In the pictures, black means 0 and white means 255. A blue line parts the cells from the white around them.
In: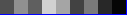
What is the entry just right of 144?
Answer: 95
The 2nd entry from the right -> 40
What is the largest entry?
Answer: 209

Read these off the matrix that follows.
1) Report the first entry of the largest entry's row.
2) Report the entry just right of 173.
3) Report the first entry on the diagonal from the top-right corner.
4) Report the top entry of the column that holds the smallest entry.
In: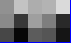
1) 145
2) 179
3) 218
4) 195

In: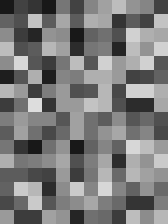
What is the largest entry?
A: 221
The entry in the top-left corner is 24
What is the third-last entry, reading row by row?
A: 189
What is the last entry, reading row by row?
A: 183
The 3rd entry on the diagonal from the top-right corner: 209
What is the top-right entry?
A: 66
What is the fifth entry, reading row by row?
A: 118
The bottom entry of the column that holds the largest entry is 60
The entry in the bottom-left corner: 154
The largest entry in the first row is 189
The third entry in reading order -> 52
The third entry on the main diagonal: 37
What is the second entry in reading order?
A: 66
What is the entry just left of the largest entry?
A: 112
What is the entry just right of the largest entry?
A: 52
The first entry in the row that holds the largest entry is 60
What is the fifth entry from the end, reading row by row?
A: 105
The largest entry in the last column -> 209

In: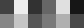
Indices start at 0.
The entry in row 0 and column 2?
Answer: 50
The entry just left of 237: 65
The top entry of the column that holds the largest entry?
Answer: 237

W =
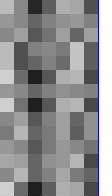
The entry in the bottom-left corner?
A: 207
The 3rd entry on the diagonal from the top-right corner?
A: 159
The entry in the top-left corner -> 187
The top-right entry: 80
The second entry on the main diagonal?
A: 136
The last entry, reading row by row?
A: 72
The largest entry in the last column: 159
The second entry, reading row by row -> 136
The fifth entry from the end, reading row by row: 31
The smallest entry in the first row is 38
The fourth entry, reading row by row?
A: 94
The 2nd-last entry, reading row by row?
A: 166

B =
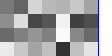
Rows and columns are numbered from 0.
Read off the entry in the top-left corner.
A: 121
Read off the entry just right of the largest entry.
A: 136
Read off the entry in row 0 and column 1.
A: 100
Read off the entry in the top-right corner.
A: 164
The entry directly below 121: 142
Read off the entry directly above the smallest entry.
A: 250
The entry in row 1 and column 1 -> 220
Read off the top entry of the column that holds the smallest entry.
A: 179
